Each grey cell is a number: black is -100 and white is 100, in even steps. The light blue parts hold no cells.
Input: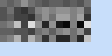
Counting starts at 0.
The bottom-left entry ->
-12
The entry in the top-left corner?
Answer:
-12
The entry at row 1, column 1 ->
-12
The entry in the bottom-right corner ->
51
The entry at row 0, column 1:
-25
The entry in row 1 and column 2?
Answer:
-48
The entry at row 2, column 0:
-35
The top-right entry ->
-12
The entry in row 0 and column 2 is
-12
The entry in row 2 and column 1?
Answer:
-25
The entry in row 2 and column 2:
-48

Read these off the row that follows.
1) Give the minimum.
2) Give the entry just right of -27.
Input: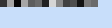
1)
-95
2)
-17

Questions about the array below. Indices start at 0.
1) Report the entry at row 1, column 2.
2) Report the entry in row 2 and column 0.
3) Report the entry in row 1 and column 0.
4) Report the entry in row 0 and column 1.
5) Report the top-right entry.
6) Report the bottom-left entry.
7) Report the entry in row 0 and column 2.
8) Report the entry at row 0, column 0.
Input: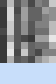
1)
-43
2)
-55
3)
-55
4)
47
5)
57
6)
-55
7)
-32
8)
-43

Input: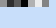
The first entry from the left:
16
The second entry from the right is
85
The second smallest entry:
-64

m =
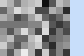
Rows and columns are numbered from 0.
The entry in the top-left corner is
60
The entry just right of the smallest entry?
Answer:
-32
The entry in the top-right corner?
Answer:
27
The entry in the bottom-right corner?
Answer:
-56
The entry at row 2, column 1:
16
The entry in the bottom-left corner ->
27
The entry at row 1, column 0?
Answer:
-19
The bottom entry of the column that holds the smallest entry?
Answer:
60
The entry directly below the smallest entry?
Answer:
-43
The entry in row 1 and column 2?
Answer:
72
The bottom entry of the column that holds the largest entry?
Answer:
85
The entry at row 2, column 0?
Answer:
38
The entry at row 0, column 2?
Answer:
-8
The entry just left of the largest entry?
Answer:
38
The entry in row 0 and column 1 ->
38
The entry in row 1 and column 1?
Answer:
27
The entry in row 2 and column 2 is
-43

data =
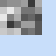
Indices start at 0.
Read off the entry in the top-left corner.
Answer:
3
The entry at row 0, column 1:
14
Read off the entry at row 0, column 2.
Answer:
14
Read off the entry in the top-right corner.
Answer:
35
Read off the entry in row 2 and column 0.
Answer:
82
